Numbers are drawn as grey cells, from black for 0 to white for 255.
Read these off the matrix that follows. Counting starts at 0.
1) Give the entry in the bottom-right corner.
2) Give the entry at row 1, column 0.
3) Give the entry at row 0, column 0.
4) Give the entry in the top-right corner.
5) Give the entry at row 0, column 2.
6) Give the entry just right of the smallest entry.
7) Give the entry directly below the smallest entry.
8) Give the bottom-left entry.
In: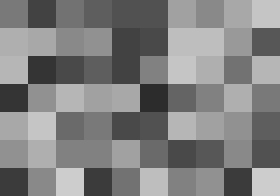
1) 205
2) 175
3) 121
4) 197
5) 114
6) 100
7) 81
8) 59

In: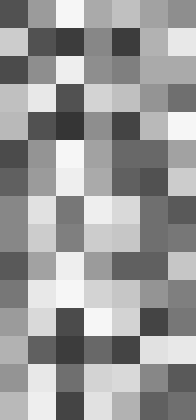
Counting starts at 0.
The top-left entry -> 81
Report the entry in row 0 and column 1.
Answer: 155
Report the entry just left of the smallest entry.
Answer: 81
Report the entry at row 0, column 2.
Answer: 246
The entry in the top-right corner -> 142
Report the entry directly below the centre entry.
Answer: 204
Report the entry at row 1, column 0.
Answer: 204
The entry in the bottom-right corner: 111
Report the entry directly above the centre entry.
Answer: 170
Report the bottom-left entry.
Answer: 185
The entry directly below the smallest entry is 246
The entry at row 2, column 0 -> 75
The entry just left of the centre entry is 119
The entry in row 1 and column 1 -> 81
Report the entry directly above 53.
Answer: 81

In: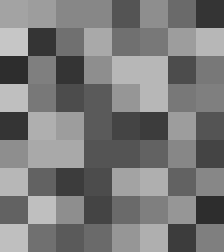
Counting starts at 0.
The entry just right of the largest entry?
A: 52
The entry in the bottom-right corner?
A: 127
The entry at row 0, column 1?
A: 157
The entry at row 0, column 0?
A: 163
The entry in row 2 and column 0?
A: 45
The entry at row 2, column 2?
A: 52
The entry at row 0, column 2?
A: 135
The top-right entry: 52
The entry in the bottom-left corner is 191

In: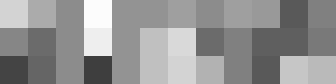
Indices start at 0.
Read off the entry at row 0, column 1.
171
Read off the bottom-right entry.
186
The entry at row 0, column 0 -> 211
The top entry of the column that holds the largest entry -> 252
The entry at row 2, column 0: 68
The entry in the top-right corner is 128
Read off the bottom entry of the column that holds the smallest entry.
62
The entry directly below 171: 107
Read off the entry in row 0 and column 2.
140
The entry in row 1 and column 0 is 134

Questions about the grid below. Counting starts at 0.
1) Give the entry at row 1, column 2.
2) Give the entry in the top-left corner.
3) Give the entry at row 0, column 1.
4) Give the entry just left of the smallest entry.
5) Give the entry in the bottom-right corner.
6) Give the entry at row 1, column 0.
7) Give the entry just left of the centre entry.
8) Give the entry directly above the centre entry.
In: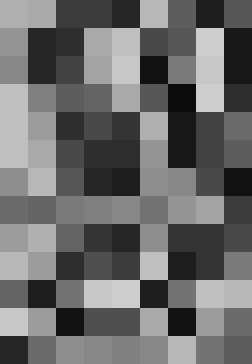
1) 46
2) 175
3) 169
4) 87
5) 93
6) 148
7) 38
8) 46

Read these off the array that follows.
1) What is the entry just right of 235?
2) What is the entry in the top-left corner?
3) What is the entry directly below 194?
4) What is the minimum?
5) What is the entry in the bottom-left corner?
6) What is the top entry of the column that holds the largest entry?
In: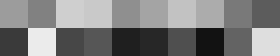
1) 71
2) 156
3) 79
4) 18
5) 58
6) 129

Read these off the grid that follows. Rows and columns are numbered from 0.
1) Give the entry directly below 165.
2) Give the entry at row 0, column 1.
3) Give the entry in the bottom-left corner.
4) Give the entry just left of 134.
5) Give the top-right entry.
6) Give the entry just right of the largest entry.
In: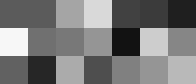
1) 120
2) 91
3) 97
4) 205
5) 31
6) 112

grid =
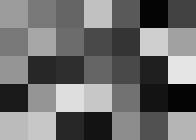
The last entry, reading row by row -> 180
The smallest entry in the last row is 19
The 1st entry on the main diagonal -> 155
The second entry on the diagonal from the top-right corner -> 207
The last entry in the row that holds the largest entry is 229
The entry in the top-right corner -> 65
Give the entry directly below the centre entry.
199
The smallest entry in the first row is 4
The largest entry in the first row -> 193
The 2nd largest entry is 222

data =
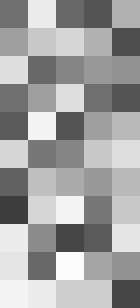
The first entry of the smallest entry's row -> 62
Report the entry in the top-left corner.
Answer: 111
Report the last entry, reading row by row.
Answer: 70
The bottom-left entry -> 244
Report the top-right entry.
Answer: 177
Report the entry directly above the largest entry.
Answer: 70
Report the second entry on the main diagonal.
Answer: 200
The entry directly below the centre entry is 171
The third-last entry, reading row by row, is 206
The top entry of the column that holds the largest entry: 104
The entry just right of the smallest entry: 214
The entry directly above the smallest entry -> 97
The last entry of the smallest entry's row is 200
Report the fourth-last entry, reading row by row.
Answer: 236

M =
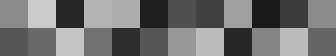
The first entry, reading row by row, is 139
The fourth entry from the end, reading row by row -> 39
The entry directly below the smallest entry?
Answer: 133
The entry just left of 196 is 106
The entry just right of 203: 39
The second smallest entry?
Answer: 31
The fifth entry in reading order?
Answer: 173

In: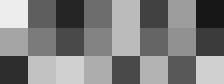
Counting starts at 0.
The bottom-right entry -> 208
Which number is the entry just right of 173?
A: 73
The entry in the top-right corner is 23
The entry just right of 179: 88
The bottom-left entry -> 45
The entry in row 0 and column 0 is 237
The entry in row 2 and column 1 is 194
